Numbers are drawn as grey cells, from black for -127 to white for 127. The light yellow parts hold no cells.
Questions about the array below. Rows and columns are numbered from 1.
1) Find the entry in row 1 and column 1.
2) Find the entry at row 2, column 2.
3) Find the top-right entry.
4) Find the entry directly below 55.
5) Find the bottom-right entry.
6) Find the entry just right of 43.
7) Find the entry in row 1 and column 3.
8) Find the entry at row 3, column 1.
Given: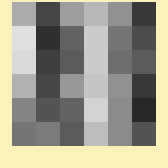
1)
43
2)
-79
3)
-71
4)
75
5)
-43
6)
-57
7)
29
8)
89

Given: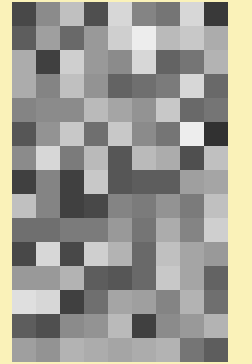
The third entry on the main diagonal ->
79
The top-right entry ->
-70
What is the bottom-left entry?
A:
31
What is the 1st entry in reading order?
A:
-55
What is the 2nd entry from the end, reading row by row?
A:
-10
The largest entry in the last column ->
79
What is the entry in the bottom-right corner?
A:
-34
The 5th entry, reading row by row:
87
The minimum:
-78
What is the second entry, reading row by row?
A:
11
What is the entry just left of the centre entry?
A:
72
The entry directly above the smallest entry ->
-10
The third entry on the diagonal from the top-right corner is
-28
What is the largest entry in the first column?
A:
95
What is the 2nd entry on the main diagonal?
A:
31
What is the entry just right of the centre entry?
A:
-34
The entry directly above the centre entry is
-41
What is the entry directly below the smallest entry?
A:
64
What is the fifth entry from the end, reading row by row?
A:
37
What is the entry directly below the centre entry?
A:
4
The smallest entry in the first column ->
-63

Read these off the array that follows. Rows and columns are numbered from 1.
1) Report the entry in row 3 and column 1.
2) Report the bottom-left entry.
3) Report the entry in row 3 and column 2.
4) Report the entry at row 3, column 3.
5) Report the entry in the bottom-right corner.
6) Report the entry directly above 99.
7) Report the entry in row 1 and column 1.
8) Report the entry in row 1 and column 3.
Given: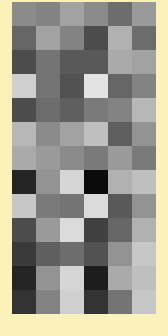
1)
-51
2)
-76
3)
-11
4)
-38
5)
71
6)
-38
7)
11
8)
34

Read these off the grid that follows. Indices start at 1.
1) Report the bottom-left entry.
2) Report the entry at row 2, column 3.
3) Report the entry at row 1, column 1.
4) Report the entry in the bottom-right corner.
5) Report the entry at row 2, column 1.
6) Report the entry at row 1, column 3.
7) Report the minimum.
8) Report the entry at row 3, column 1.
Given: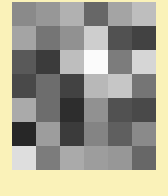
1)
94
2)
17
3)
10
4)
-24
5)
36
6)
49
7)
-88
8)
-38

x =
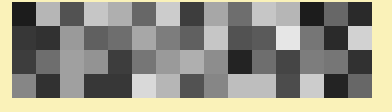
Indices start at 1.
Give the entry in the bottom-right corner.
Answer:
-24
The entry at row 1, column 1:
-99
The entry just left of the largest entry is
-37
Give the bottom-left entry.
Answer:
6
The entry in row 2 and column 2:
-78
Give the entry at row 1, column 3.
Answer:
-45
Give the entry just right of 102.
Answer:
-9
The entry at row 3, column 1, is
-66
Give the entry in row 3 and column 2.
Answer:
-17
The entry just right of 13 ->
-92
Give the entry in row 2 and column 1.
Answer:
-72
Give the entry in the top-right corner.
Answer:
-85
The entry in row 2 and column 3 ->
26
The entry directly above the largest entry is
54
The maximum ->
102
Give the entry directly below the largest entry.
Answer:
-58
